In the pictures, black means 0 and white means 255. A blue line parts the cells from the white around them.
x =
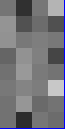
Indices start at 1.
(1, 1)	117
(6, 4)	200
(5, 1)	113
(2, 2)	81
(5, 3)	122
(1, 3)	119
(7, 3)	106
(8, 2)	44
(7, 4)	115

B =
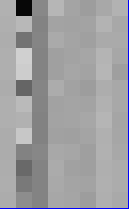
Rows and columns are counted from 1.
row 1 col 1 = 177
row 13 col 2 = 141
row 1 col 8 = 178
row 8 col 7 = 181
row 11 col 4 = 171
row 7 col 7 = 177
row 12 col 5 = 164
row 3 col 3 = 133
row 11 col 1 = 173
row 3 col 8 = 170
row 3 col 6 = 160
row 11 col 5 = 161
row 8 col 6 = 167
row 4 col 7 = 180
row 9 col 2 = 199
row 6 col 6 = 157
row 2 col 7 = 179
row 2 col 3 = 131
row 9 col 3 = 130
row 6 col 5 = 162
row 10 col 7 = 177
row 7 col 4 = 162
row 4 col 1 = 175
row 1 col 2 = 7
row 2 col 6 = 163
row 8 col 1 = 175
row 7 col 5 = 164
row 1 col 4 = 182
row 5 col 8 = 159
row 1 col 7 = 168

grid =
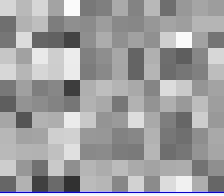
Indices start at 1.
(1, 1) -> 214
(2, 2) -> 177
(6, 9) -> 169
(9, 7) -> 150
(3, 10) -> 144
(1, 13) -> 165
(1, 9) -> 131
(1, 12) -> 152
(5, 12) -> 118
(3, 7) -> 172
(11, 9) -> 170
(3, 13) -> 162
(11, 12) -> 173
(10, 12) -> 118
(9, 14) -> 169
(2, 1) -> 111
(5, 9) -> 100
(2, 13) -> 181
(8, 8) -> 154
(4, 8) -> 167
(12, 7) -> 182
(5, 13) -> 128
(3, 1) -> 118
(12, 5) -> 49
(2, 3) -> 190
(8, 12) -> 102
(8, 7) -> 148
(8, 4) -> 174
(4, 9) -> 100
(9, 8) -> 130
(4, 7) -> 142
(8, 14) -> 153
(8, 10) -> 168
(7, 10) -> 147
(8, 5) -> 235

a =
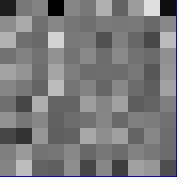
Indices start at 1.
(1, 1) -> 30
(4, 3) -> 114
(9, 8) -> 160
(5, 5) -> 126
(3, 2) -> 111
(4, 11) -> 144
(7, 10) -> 100
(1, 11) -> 14
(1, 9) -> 156
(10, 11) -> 108
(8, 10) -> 124
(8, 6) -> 114
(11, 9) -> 161
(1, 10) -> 223
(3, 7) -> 81
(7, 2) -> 70
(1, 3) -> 131
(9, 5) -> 98
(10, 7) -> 119
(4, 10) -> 107
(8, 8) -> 105
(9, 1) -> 70
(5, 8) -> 109
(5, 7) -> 110
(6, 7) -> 102
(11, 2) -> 189
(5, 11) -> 149
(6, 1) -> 134
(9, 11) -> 109
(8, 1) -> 146
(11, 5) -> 142
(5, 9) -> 120
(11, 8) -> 62
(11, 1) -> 132
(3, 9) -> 103
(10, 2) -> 154
